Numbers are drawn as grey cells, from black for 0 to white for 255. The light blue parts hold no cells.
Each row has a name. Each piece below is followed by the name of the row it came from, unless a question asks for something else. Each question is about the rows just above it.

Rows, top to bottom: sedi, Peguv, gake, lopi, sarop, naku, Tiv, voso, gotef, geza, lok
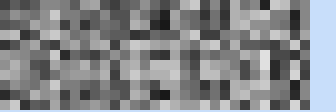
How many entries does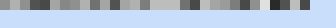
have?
31
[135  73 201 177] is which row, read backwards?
sedi
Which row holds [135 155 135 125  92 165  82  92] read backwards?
lok
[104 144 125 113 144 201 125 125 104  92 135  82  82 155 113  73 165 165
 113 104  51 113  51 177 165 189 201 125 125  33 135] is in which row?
gotef

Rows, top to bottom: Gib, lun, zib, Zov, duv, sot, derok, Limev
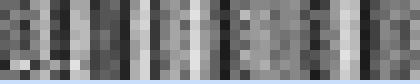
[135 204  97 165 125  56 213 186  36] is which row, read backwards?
zib
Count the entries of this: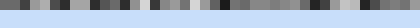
42

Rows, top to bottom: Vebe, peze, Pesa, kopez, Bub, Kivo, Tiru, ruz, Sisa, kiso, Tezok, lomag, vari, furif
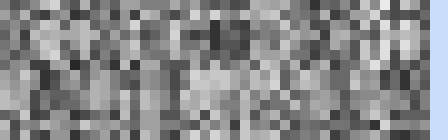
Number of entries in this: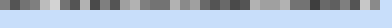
38
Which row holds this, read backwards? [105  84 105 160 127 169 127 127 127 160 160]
Vebe
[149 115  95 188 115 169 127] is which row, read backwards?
kiso
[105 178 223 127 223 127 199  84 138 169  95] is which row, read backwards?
Bub
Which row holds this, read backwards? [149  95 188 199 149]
Bub
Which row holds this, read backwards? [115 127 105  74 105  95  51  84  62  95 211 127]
kopez
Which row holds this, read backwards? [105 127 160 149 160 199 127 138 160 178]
vari

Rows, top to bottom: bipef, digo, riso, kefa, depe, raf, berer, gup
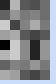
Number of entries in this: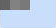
3
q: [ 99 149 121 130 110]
digo
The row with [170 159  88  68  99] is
gup
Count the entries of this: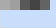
5

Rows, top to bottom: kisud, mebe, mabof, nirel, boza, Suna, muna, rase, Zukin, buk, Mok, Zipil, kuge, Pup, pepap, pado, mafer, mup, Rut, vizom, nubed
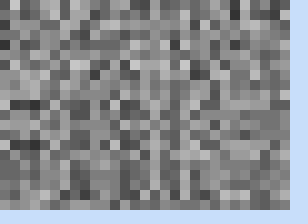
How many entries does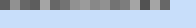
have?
17
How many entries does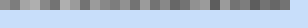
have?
29

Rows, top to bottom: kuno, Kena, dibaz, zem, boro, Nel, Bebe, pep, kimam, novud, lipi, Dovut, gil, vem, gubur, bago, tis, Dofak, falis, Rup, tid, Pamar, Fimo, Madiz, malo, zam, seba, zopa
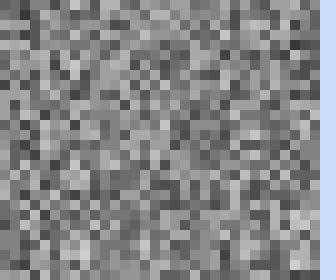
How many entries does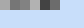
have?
6
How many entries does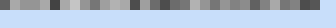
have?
32
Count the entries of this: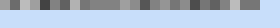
26
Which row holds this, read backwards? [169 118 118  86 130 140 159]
boro
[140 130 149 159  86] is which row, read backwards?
dibaz

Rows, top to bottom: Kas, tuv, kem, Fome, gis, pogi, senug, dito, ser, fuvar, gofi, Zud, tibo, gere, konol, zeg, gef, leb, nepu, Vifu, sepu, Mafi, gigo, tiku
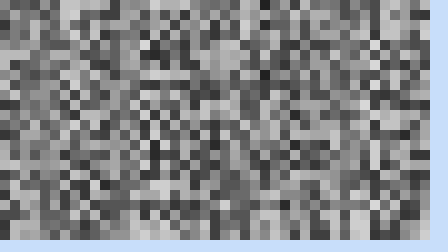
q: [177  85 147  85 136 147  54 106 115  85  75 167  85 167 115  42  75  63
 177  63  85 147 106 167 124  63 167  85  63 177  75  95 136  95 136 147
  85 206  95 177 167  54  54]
zeg
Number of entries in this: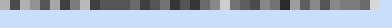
38
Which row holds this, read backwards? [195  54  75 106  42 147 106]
konol
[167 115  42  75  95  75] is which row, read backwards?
gere
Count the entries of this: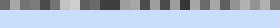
28

